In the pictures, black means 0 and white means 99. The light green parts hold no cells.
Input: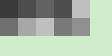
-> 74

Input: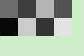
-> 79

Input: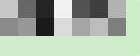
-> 64

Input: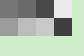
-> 73

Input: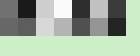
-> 31

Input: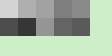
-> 58

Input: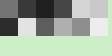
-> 68

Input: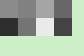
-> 45
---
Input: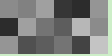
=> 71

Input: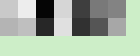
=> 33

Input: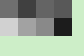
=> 53

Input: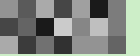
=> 74

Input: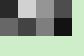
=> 49

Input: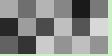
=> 33
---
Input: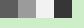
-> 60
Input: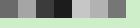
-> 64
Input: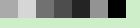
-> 83
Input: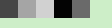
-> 64
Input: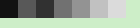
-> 34
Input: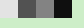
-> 32
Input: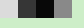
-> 21
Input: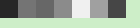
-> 45
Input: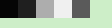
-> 12
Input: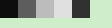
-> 36
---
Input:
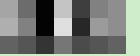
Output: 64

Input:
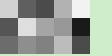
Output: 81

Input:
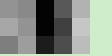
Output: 57

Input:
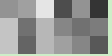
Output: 57

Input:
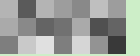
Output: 70

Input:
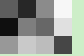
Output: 36

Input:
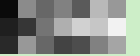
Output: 4

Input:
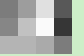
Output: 48
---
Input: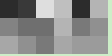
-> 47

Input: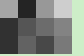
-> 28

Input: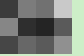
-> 35

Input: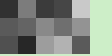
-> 61

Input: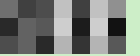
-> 16

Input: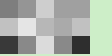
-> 85

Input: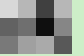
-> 66

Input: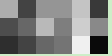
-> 40

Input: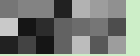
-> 8
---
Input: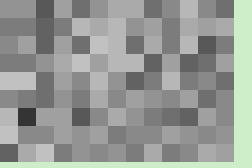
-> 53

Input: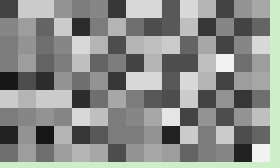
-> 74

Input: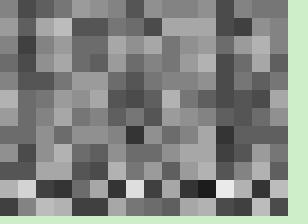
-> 37

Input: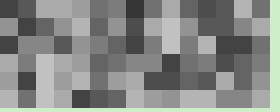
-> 48

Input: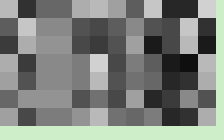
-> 67

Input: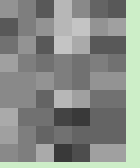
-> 39
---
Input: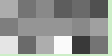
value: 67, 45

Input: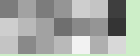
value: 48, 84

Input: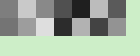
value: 49, 57

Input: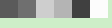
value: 35, 98

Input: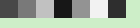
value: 28, 18

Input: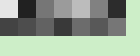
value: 89, 46

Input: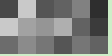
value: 28, 38
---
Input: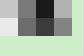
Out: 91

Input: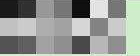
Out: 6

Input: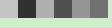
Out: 58

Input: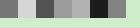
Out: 69

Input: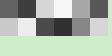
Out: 65

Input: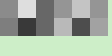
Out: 76

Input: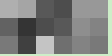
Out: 59
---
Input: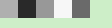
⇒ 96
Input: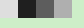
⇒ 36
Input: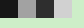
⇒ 18
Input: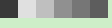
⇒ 46
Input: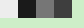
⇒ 46
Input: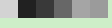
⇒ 64
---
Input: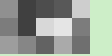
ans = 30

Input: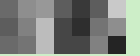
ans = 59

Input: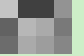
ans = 25

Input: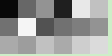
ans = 57

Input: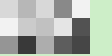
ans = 84

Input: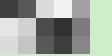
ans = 85

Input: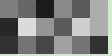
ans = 11
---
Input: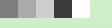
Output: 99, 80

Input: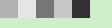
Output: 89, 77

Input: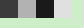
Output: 87, 69

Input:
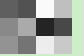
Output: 97, 92

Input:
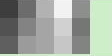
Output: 94, 81

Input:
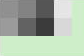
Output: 89, 84

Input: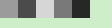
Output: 83, 60

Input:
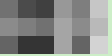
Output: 82, 77
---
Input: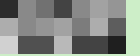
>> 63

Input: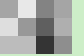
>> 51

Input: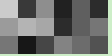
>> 37

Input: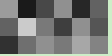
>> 15

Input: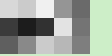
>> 58

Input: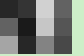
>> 81

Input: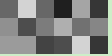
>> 64

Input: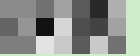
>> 16
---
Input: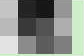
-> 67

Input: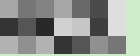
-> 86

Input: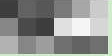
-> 83

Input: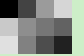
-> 38

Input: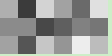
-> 46

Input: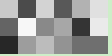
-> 91

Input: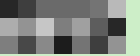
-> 15

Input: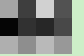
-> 28

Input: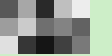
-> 38

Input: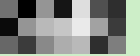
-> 23
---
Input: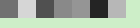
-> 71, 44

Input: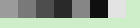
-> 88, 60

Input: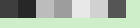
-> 33, 24

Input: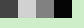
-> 2, 26

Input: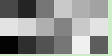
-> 63, 1

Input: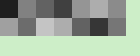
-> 54, 62
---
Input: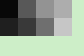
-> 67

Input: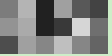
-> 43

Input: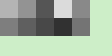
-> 53

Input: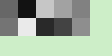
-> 50

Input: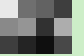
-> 67

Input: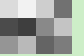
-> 76

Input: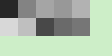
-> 69

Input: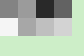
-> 38

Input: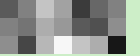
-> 55
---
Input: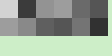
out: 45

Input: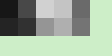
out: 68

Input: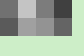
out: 57

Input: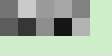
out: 8

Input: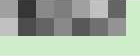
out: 44

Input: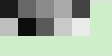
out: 78

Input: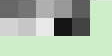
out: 8
